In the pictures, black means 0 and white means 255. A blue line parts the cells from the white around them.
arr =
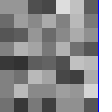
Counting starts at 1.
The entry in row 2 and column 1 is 107
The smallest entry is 50
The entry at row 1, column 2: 150
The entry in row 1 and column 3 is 79
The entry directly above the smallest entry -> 178
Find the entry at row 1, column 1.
150
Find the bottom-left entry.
113
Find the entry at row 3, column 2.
93
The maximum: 221
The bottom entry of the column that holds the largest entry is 144
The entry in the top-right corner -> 93
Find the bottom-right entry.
85
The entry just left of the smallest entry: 56
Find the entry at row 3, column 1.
85
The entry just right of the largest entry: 193

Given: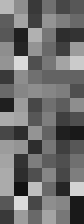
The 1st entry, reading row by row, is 185
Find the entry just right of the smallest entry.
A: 191
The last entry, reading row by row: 25
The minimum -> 18
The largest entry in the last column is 211
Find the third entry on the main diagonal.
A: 177
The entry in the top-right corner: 87
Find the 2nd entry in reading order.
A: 142
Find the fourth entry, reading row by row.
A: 112
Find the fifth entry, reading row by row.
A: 71
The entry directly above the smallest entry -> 45
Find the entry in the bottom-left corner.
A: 57
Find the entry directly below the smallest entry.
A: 218
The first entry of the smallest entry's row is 171
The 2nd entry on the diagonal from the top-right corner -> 126

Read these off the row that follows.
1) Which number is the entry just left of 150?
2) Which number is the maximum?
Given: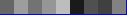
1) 115
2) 189

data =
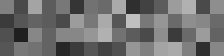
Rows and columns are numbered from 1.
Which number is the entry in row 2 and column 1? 59
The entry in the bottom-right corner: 135
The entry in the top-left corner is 128
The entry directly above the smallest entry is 86
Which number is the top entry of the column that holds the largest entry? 47
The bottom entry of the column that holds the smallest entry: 120
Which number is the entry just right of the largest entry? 120
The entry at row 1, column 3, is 164
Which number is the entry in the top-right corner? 142
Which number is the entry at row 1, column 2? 74
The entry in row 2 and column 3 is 99
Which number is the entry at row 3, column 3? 135
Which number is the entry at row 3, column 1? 80
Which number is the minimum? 31
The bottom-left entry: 86

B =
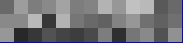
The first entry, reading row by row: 105
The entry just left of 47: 125
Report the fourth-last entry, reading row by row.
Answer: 118
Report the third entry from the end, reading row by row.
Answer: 137
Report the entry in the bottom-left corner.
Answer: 151
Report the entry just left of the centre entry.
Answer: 118
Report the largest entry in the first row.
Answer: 193
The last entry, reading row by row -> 145
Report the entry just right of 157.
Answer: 125
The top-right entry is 105
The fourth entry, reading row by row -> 137
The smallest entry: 40

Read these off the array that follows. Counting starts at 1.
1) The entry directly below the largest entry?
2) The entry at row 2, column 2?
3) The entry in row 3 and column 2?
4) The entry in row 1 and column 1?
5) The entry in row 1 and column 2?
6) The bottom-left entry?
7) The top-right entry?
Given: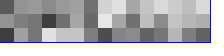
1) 77
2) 126
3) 160
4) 91
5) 147
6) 62
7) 217

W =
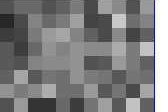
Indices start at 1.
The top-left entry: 82
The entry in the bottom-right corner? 97
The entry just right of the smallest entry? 74
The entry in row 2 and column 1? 40
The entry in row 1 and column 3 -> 105
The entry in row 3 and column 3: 123
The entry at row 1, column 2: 105
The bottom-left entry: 82
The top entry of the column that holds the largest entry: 138
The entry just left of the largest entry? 74
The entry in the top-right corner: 153
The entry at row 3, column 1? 61
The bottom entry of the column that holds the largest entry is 89

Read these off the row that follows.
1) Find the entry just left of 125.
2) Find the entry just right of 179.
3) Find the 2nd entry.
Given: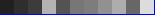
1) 119
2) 83
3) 46

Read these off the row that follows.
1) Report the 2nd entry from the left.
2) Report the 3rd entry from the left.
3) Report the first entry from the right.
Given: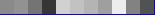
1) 146
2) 116
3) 82

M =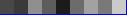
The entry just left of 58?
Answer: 72
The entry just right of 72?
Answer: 58

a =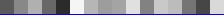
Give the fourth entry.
104
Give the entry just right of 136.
176
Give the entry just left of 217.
70
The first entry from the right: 217
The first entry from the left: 89

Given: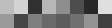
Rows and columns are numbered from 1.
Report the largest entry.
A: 223
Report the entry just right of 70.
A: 127
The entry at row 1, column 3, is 48
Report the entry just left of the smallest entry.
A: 77
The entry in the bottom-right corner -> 63

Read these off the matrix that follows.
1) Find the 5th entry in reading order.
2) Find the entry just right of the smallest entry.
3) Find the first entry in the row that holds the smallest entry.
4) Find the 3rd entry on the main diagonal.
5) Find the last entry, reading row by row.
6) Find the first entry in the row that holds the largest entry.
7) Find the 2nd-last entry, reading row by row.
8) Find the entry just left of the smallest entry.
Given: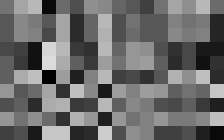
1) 107
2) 157
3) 95
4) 129
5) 9
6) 95
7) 31
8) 191

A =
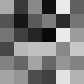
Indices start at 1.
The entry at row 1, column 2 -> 57
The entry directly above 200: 156
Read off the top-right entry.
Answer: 96
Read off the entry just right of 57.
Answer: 137
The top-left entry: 170
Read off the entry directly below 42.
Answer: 234
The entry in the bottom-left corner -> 164
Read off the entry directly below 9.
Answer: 192
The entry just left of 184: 71
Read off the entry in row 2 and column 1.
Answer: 84
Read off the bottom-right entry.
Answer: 178

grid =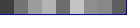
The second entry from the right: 136
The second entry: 116
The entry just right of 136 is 94

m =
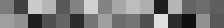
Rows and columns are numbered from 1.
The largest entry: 223
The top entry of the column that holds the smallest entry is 101
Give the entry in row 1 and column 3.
203
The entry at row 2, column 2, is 145
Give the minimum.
16
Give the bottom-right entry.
88
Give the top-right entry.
95
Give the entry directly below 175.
80
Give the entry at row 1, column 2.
65
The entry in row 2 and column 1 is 159
